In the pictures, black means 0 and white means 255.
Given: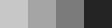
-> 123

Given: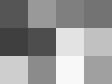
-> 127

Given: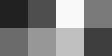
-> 249

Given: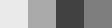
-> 65

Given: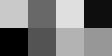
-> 223

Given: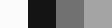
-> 113

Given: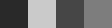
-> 70
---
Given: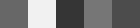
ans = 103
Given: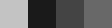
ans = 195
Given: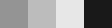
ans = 148
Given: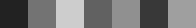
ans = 34
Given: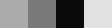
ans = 171
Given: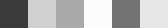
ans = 58
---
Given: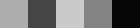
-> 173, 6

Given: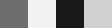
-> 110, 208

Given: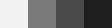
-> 242, 30

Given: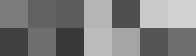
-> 124, 111

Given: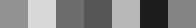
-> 146, 131

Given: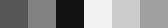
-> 86, 160

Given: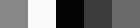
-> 135, 106

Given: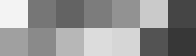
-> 243, 55

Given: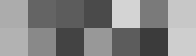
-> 172, 206
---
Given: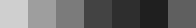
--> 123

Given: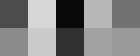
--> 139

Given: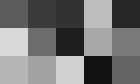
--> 182

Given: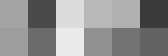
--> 107

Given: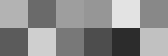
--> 207

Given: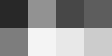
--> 93

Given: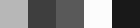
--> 183
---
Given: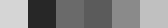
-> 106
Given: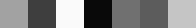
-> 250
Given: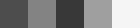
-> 56
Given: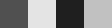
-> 31
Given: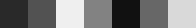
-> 239
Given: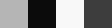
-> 248
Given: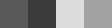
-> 220
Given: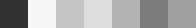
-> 198
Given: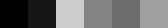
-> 204
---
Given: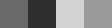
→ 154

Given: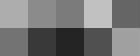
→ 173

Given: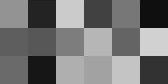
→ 203

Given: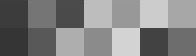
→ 204

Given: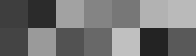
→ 186

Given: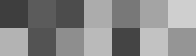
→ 194

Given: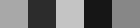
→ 168

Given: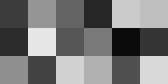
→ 217

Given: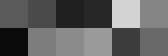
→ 154
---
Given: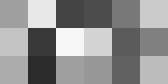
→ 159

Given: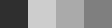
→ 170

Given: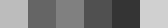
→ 128

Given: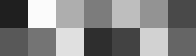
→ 224

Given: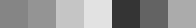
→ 197

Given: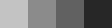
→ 97
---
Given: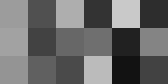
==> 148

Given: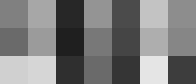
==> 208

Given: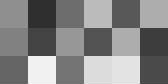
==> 101

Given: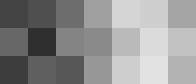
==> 61

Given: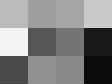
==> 73

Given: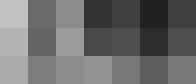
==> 171
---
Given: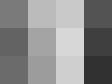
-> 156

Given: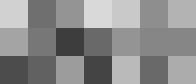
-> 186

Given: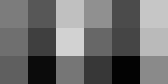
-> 55

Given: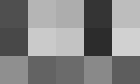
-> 107

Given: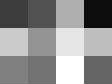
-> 114

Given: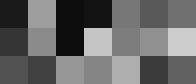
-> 174

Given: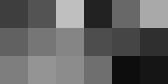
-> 111

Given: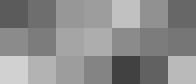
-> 65
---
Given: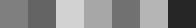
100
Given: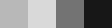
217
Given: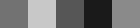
200
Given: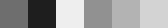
30
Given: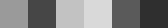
70
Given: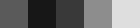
23
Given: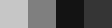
127
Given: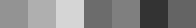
175
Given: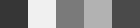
240
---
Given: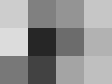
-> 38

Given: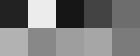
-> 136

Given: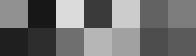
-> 45

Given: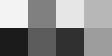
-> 92

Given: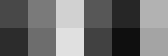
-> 109

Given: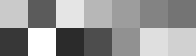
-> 255

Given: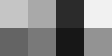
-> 121

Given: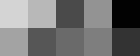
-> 86

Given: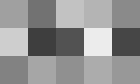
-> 62

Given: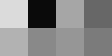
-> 137
